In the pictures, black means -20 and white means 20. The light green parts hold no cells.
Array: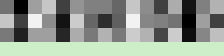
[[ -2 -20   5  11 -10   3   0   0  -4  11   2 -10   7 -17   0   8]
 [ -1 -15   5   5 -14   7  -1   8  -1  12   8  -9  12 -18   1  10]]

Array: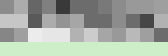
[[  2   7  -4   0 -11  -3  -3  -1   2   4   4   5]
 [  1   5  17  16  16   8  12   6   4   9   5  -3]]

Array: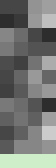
[[ -9  -9   3   5]
 [  1  -3  -9 -13]
 [ -8 -10  -2   7]
 [-10  -6   1   4]
 [ -5  -2  -5   5]
 [ -6   1   1   3]]

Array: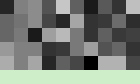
[[-14   0   2  -7  11  -5 -16  -6 -12  10]
 [ -4  -1 -16   5   9  -1 -12  -5 -11 -10]
 [  7   0   6 -14  -5  -9 -20   8   8  -9]]

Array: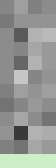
[[ 1  5  0  2]
 [ 2 -6  8  9]
 [ 2 -4  8  4]
 [ 0  5  3  5]
 [ 2  6  2 -2]
 [ 0 -2  6  4]]

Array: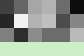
[[-10  -4   6   8  -3 -18]
 [  0 -13   2  -3  -3   9]]

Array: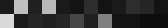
[[-16  10 -15   9 -16 -17 -13 -17 -16 -13 -14 -17]]
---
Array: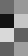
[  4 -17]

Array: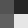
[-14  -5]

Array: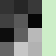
[-11  -6 -18]

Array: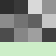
[ 3 -5  1]

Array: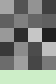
[-10  -4 -13 -11]

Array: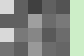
[-7 -3  1 -5]

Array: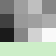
[1 5 1]
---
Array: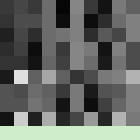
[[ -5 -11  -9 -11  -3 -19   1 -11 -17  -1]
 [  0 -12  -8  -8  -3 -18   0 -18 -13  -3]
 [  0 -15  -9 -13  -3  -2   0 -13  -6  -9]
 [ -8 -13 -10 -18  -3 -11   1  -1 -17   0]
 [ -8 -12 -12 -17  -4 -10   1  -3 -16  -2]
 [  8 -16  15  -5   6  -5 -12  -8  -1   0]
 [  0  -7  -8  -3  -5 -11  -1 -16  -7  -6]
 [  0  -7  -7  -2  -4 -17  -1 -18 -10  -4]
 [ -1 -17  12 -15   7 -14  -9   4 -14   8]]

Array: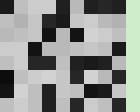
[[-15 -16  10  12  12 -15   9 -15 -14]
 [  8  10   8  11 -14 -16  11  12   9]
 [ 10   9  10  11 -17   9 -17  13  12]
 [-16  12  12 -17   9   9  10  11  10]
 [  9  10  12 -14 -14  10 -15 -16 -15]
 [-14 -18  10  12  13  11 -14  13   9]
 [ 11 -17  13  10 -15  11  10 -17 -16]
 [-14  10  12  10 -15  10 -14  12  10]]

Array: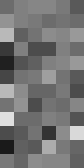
[[ -6  -3   0   1   1  -1]
 [ -3   3   0  -1  -3  -2]
 [  4   9  -5  -2   2   1]
 [ -3 -11   0  -8  -8   0]
 [  4 -15  -7  -5   0   1]
 [ -6  -9  -2  -1   5  -2]
 [ -8   9   2  -4  -4  -1]
 [  1  -2   3  -8  -2  -3]
 [ -7  15  -3  -3   0  -1]
 [ 14  -8  -6  -2 -12   2]
 [ -4 -16  -5  -6   7  -1]
 [ -5  -1  -4   2   1   1]]

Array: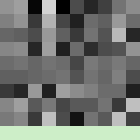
[[  2   3   5 -19  13 -20  -8 -14 -10  -2]
 [ -3   0   3 -11   8  -9 -15  -3  -5   4]
 [-14  -4  -5  -8   4  -5 -11  -2  -7   9]
 [  3   1   2 -14   5 -15  -3 -13  -8  -7]
 [ -4  -3  -2  -4  -2  -3  -9  -1  -3  -1]
 [ -8  -5  -5  -4  -3  -2  -7  -2  -4   0]
 [-15 -11 -14   4 -15   5   2   0  -3  -3]
 [ 10   1   5  -6  -1  -9  -6  -6  -2 -11]
 [-10  -1   1 -11  10  -8 -17  -2  -6  10]]

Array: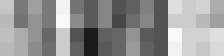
[[  7  11  -1   5  -1  18  -2  -6   1  -7  -5   0  -7  15  12  13]
 [  5   9  -2   3  -1  19   2  -6   1  -9  -3   1  -7  12  12   9]
 [ 15  10   7   3  -4  12  -7 -16  -5  -4   3  -6  -7  19  13  13]
 [ 14   9   7   2  -3  12  -5 -16  -6  -4   4  -5  -7  18  13  11]]

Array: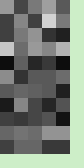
[[ -6   4  -9  -1   5]
 [ -1 -10   1 -10  13]
 [-15 -10  -1   3 -12]
 [  8  11  -3   4   1]
 [-18 -18  -5 -14 -11]
 [ -3   2 -12  -6  -6]
 [-15  -6  -4  -5  -6]
 [ -7 -16   1  -9 -14]
 [-17 -10 -11  -9  -7]
 [  3  -4  -2  -3   3]
 [-11 -10  -4  -4 -11]]

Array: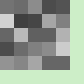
[[ -7  -2  -3   2  -8]
 [  0  13 -10  -9   6]
 [  8  -4   9  -5  -5]
 [ 12  -8  -3   0   2]
 [ -4   3   1   6  -4]]

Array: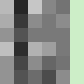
[[ -2   9 -14  11   1]
 [  2   7 -11   2  -1]
 [ -1   3  -7  -1  -1]
 [ -1  10 -13   8   5]
 [ -2   3  -9   2  -4]
 [  2   3  -7  -3  -8]]

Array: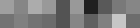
[[  1   5   1   7   4  -7   4 -15  -6  -1]
 [ -3  -2   0  -2  -3  -7   1  -5   0  11]]
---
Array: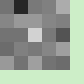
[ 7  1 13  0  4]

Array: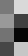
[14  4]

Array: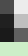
[ 17 -15]

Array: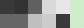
[16 12]

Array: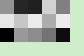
[0 7 2]

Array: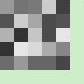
[-10  -8  11  16  -3]
